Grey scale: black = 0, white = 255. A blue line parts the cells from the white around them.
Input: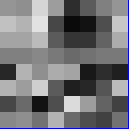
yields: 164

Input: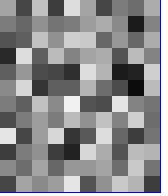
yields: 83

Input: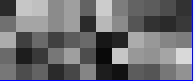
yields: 172

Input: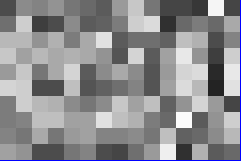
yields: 184

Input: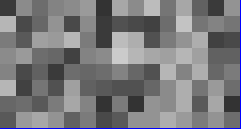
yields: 123
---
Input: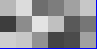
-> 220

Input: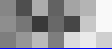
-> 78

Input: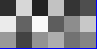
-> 215

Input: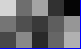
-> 110

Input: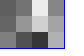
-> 115

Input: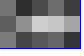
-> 46
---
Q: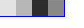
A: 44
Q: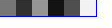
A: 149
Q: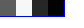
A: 39
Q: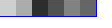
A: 45
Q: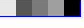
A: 122
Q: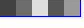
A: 222
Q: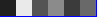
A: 84
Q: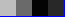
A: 3
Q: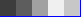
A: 161
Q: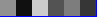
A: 204
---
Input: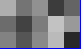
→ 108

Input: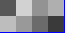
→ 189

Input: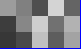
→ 61

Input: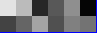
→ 67

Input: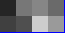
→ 64

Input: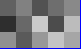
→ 46

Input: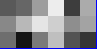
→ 136

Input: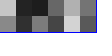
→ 137

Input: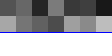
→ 167

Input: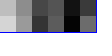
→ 213
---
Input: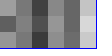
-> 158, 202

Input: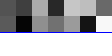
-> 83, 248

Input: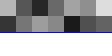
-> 182, 99

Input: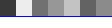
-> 57, 139

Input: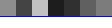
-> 142, 124

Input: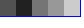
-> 82, 204

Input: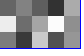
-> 101, 150

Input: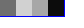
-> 111, 12
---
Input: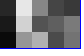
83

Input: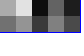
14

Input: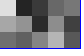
43

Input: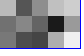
100

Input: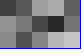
73

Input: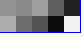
158
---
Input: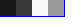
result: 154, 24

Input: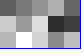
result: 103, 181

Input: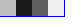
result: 240, 189

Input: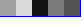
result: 82, 162

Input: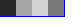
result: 121, 41

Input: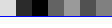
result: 128, 222

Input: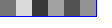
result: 147, 118
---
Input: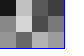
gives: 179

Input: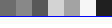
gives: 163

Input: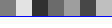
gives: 158

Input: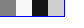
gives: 129

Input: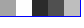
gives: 164

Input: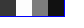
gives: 55

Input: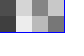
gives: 200

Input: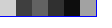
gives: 98

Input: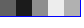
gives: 142

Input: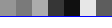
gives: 149
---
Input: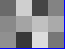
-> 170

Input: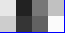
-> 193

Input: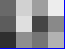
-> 137

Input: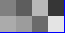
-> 54

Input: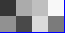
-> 248

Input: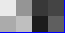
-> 68
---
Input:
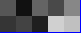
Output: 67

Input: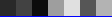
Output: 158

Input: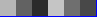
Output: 43

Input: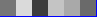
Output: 60

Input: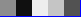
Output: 16

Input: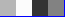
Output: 182

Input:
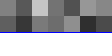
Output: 109

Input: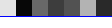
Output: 61
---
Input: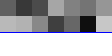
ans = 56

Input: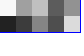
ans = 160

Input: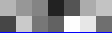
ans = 150

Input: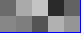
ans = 170

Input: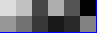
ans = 192

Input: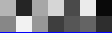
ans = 38
